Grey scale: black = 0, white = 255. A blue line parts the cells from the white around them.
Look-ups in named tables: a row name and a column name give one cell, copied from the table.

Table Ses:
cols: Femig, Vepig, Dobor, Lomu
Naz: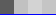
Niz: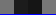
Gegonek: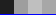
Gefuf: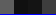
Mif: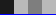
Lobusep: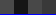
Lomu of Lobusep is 57
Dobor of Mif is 126
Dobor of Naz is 211
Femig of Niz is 116
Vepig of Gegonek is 158
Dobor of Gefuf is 20
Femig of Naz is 92
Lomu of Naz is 197
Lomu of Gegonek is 167
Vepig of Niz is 28
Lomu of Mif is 185
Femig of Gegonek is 31

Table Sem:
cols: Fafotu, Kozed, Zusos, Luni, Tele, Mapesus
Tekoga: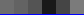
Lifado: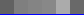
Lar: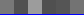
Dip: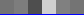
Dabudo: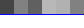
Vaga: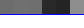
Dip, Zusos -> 78
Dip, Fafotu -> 115
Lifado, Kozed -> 127
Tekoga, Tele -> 69
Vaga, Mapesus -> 142
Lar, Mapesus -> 115
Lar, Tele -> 85
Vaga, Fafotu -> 109
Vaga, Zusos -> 111
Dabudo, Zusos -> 96
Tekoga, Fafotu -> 109
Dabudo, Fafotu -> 69
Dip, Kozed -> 125
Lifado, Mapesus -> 105
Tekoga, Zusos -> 84
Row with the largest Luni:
Dip

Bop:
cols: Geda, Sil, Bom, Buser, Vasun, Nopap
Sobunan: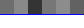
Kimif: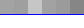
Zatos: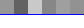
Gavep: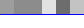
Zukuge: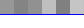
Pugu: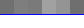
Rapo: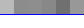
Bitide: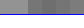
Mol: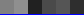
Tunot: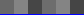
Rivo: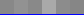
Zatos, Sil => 98
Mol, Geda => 128
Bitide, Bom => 118
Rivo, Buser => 169
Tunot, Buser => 109
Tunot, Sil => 132
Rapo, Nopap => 152
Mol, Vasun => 85
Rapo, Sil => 140
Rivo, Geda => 136

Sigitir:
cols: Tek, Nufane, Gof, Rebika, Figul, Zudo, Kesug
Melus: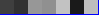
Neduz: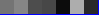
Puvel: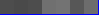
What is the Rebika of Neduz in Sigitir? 71
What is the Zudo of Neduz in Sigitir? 173
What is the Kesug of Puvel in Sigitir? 108
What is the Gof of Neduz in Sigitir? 77
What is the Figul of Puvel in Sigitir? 115
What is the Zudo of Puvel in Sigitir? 87
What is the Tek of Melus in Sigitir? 63
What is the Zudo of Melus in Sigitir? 26
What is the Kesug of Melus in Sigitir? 190
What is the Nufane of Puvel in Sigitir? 74
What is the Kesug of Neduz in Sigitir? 41
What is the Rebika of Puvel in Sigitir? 112
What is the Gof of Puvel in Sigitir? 77
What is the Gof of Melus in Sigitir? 151
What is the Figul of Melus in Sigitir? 194
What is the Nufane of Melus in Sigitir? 49
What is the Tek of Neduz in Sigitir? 116
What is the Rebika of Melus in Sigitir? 144
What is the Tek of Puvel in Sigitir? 77
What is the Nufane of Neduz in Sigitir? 134

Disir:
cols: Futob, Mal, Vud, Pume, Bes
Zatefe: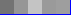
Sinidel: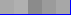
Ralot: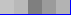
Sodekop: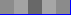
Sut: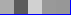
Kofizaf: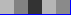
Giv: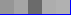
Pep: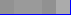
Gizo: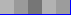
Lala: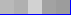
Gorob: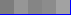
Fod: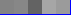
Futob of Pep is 146
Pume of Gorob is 140
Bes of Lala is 156
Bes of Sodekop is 139
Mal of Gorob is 150
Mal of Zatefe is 150
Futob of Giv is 150
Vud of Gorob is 133
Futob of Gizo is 181
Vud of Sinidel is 139
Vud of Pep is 154

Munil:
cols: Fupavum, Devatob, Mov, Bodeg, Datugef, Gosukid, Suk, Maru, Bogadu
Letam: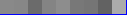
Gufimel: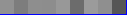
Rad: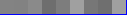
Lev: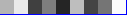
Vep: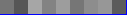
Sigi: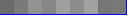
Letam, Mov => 107
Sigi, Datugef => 159
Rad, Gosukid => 160
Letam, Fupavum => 137
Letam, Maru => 98
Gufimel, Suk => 155
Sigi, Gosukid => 141
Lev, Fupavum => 180

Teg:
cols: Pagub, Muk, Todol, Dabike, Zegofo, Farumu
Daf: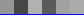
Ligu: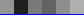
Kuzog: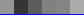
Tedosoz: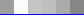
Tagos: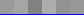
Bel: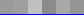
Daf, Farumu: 171
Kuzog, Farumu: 171
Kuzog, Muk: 53
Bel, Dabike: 139
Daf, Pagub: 150
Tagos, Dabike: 173
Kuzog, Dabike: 129
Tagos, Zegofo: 146
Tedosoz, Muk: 251
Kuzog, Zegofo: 132
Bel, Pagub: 155
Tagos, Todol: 130
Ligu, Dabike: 99
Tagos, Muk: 165
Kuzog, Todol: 92
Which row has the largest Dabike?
Tedosoz

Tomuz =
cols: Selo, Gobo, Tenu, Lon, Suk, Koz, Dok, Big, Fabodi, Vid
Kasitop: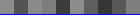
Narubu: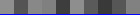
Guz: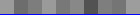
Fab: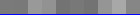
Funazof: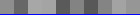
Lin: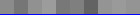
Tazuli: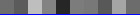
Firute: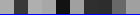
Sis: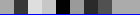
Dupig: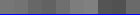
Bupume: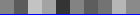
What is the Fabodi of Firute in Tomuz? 104
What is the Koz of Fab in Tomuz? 120
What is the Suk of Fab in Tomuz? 115
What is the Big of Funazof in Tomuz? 132
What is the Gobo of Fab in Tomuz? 121
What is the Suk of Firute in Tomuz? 18
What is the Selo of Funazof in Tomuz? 142
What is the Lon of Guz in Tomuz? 154
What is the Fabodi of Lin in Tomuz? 154
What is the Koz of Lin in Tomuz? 127
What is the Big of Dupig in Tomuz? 84
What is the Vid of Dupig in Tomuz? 106
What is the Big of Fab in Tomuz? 149
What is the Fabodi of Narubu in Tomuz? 86
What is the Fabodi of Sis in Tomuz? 171
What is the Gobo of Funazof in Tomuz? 103
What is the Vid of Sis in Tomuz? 171
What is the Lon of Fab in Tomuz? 146
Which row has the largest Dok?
Dupig

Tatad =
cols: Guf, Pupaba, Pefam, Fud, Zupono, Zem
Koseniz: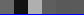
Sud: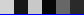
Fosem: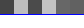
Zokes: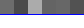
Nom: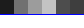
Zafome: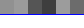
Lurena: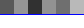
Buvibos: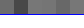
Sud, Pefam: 200
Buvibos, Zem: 119
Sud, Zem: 42
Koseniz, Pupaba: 18
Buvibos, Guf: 108
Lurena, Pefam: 49
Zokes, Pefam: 171
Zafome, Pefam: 85
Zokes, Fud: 100
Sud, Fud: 7
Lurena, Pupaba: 149
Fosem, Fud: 195
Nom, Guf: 28
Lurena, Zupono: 111
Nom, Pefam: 156
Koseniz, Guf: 103
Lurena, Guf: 89
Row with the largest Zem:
Lurena

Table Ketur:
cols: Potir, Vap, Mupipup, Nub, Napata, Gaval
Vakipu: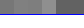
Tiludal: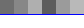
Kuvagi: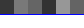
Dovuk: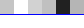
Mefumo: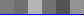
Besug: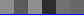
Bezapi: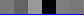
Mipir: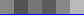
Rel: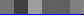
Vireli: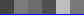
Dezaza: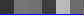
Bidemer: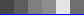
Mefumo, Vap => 112
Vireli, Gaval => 121
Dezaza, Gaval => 108
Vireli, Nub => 79
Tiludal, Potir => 110
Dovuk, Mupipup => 210
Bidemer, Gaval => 111
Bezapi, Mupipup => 153
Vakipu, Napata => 98
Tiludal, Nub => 92
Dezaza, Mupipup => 113
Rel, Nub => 97

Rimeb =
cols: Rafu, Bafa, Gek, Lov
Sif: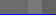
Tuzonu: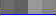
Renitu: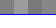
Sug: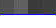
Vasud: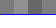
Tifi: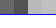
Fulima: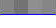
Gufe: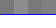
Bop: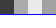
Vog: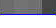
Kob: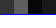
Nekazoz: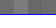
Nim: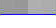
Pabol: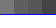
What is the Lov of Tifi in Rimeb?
192
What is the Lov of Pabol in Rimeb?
68
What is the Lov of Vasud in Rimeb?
127
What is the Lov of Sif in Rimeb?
99
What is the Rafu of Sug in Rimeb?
80
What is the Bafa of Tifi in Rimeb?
83
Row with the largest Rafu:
Nim

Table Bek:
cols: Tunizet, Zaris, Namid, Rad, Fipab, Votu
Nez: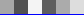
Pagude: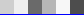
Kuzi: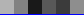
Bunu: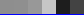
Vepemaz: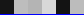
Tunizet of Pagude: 207
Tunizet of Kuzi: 179
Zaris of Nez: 81
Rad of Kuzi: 88
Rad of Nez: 94
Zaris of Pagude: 239
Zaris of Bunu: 143
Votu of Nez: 221
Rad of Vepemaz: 216
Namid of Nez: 244
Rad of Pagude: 182

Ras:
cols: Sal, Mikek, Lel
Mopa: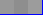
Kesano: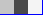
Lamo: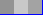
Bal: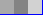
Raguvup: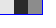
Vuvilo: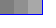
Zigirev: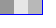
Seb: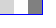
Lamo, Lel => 163
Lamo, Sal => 147
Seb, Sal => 213
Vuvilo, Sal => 126
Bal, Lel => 210
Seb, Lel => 128
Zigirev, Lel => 184
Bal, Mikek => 132
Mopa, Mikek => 142
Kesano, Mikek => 73
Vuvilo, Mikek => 144
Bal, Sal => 169
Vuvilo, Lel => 168
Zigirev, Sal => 151
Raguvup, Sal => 230
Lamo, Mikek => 200
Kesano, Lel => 244
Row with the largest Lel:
Kesano

